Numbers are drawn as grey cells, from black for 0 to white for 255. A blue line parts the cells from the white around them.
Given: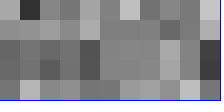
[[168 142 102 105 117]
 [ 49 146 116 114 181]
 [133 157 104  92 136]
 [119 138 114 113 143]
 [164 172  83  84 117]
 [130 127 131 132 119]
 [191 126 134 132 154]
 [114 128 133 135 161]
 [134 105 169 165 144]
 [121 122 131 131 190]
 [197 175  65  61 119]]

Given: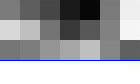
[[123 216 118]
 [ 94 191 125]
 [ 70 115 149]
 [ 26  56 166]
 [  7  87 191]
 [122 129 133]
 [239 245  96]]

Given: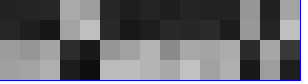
[[ 35  38 156 160]
 [ 36  31 149 163]
 [ 38  22 164 175]
 [169 163  44  29]
 [157 191  25  15]
 [ 39  41 150 187]
 [ 30  24 161 188]
 [ 36  30 179 180]
 [ 30  41 138 168]
 [ 37  39 168 193]
 [ 34  43 164 161]
 [ 35  28 171 175]
 [150 152  43  25]
 [ 33  37 166 157]
 [163 191  56  30]]

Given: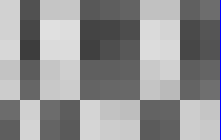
[[209 210 215 195 204 108  94]
 [ 81  71  61  92 102 208 212]
 [197 224 219 197 200 108 100]
 [198 221 220 207 204  93  90]
 [ 88  68  64  95 100 212 213]
 [ 94  69  78  95 103 194 204]
 [ 99  77  88  97 104 190 202]
 [193 218 220 201 196  99  91]
 [193 212 217 209 186 100  96]
 [ 96  74  71  94 100 205 205]
 [109  85  83 100 111 197 201]]

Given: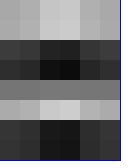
[[168 170  60  46 117 171  53  51]
 [175 177  55  40 117 177  47  45]
 [197 200  35  16 120 201  25  23]
 [200 203  32  12 120 205  22  20]
 [176 179  53  38 118 179  45  44]
 [169 170  60  47 117 171  53  51]]

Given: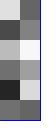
[[224  74 187 112  37 112]
 [101 130 247 159 218 101]]
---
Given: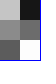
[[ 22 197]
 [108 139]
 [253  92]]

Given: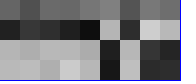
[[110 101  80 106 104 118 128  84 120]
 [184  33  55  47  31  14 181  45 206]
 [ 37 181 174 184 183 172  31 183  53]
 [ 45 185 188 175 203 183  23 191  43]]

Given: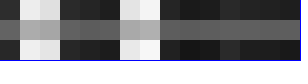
[[ 30  45 237 224  42  37  30 228 244  37  26  28  41  35  33]
 [ 94  99 172 166  97  92  94 169 176  93  91  93  95  95  93]
 [ 25  40 239 229  39  33  28 233 247  33  21  24  42  30  29]]

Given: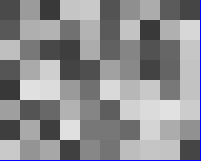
[[ 69  74 155  57 197 201  83 143 172  91]
 [215  88 175 179 113 179  90 195  57 176]
 [198 191 120  72  62 172  97 133  82 102]
 [195  85 170 207  68  79 161 137  67 100]
 [194  56 224 220 154 112 217 183 200 120]
 [204 159  84 104 178 133  94 209 219 225]
 [145  62 169  62 224 119 119 106 212 172]
 [ 69 201 148 167  64 135 116 189 197 195]]

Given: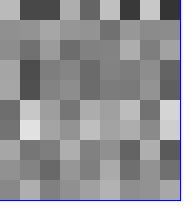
[[ 52 186  72  72 174 101 192  57 200]
 [140 144 147 166 150 147 113 151 139]
 [162 141 113 155 109 129 131 173 126]
 [100 165  77 126 133 107 130 125 141]
 [ 95 166  80 131 141 108 124 122 147]
 [213 110 199 158 118 172 160 188 114]
 [206 115 225 164 147 190 163 173 138]
 [ 90 166 118 126 174 129 144 100 174]
 [112 145 131 105 150 127 170 111 146]
 [167 136 174 128 144 160 178 142 146]]

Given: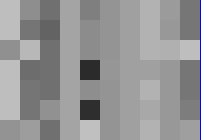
[[118 190 142 112 164 127 148 160 178 155]
 [118 190 117  99 164 140 148 160 178 152]
 [190 144 184 112 164 140 148 160 178 176]
 [118 190 109 112 164  43 150 160 160 152]
 [118 190 117 112 164 142 148 160 178 152]
 [125 190 117 145 164  46 148 160 168 152]
 [159 147 157 112 164 192 148 160 178 152]]

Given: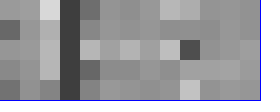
[[146 154 158 216  62 110 148 143 152 183 173 148 150]
 [146 104 151 176  62 135 150 146 150 143 144 142 151]
 [158 150 154 183  62 182 161 179 160 190  78 146 152]
 [155 137 148 182  62 103 140 140 150 143 161 161 163]
 [150 114 145 132  62 131 152 148 144 148 194 147 153]]

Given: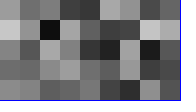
[[101 156 111 125  63  55 168 146  74]
 [172 199 147  14 165  96  62  68 196]
 [ 87 132  86 168 129  54  34 162  27]
 [ 73 109 105 138 157 111  93 152  62]
 [ 83 139 131  94 101 119  67  46 143]]

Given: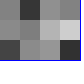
[[130 130  54 144]
 [206 138 126 180]
 [ 49  68 139 150]]
